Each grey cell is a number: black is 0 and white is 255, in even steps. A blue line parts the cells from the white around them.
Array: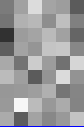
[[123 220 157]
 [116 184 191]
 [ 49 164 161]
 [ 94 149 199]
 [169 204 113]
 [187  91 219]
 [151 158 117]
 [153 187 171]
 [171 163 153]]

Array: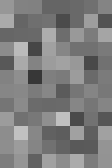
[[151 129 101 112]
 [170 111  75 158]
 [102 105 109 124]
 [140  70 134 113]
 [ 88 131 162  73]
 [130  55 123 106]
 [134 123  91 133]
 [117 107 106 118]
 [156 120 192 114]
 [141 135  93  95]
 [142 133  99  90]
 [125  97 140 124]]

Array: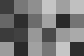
[[ 61 143 160]
 [103 108  42]
 [ 59 152 155]
 [156 161 198]]

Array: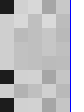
[[ 28 216 200]
 [207 191 188]
 [207 191 185]
 [207 191 191]
 [207 191 188]
 [ 28 210 197]
 [207 191 185]
 [ 28 210 197]]

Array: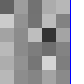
[[ 98 114 183]
 [203 115 130]
 [163 190 164]
 [185 125 131]
 [173 118 126]
 [184 133 138]]

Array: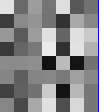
[[226 157 222 113]
 [ 60 148  50 136]
 [152 156 101 201]
 [ 57 120  48 177]
 [139 142 187 114]
 [133 133 121 136]
 [ 65 114  19 119]
 [134 168  78 119]]

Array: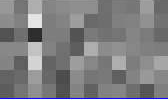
[[152 174 138 142 123 157]
 [140 228 132 106 128 145]
 [ 82  45 125 122 116 123]
 [136 194 113 173 144 128]
 [132 211 112 134 173 142]
 [ 98 156  76 117  95 153]
 [ 93 144  81  97 133  85]]

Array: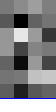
[[121 158]
 [ 88  98]
 [150 155]
 [151 132]
 [ 99 153]
 [116 193]
 [ 94  88]]
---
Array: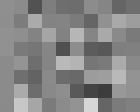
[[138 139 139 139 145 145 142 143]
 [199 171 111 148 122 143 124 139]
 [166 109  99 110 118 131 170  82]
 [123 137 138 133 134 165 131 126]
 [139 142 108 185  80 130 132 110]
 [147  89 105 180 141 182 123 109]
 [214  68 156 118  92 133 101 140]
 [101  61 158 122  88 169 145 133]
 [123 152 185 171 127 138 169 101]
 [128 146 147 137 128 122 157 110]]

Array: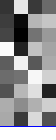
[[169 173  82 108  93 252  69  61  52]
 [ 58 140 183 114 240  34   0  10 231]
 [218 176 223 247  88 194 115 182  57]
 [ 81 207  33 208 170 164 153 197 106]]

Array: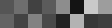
[[ 99  85]
 [ 67 110]
 [130  65]
 [ 73  91]
 [ 34 141]
 [179  20]
 [ 55 201]
 [ 62 157]]

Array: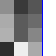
[[ 45 177 171 143]
 [238  91  91  57]
 [170 134 107  85]]

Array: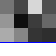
[[171 150 117]
 [134  15  70]
 [ 52  60 215]
 [ 46 104  79]]

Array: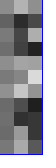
[[120 107 111 107 145 122 142 110 122  98 140]
 [170 154  49  78 197 134 164  65  70  44 179]
 [ 89  55  55  31 147 218 161  34 174  73 143]]
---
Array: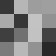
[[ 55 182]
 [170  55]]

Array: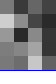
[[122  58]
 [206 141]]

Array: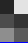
[[ 37 227]
 [ 76  52]]

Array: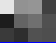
[[229 146]
 [ 29 100]]

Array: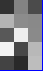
[[ 50 131]
 [180 140]]

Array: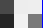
[[ 72 237]
 [ 37 242]]

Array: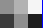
[[144 178]
 [ 59 143]]
